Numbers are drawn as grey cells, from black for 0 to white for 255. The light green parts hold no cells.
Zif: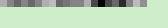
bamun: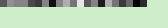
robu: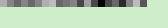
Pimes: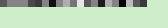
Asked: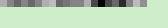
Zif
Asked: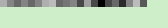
robu
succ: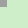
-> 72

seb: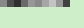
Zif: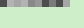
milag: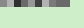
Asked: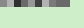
milag
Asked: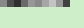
seb

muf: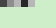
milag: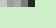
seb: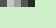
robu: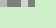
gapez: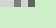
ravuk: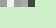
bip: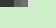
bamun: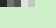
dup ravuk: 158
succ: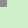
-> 183
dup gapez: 211
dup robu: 126
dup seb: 84
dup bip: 54
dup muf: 183

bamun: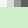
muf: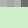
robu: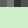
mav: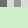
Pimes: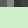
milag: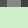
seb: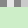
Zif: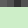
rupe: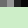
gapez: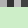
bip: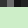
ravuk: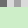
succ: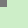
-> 51
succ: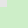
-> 135

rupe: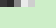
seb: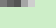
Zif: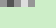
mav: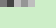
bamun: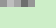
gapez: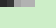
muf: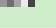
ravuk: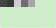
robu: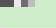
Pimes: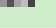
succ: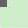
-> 84
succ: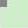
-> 234
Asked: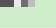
robu
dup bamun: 150
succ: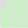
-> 150

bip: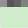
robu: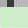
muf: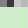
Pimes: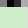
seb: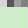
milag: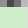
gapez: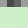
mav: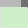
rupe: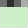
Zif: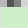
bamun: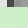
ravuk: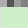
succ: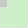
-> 184
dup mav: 184

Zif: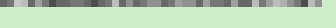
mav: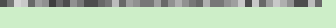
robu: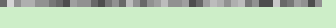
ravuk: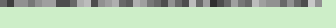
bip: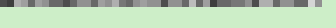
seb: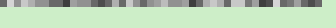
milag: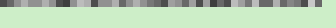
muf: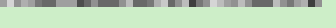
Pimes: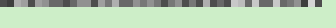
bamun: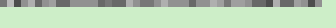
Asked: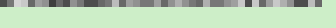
mav
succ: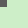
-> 175
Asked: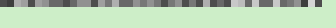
Pimes
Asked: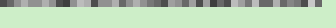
milag
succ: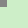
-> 119
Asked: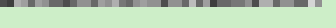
bip

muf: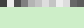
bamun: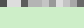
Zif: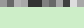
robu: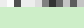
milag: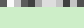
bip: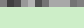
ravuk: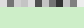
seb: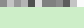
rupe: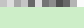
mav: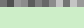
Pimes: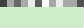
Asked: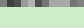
bip
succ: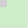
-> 196
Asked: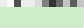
robu

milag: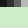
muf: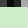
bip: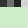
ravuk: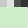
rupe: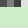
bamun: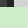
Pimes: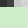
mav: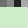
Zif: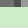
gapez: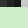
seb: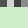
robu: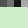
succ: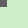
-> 184
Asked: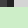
bamun
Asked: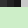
gapez
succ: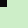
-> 35
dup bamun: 212
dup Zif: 112

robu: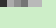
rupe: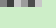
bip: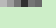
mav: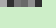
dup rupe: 200
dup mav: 48
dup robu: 185
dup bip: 117
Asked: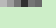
bip

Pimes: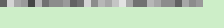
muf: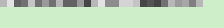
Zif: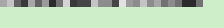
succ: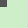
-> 69
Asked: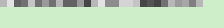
muf
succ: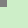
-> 183

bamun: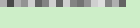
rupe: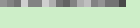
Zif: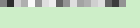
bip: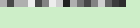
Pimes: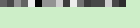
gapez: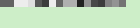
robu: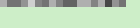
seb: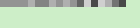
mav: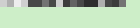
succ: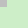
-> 131
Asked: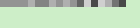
seb
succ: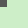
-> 60
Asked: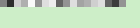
Zif
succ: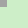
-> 175

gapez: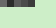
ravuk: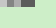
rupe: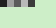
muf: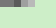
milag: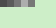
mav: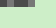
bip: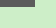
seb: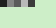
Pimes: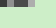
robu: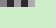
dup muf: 119
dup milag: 119
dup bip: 91
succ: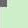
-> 44

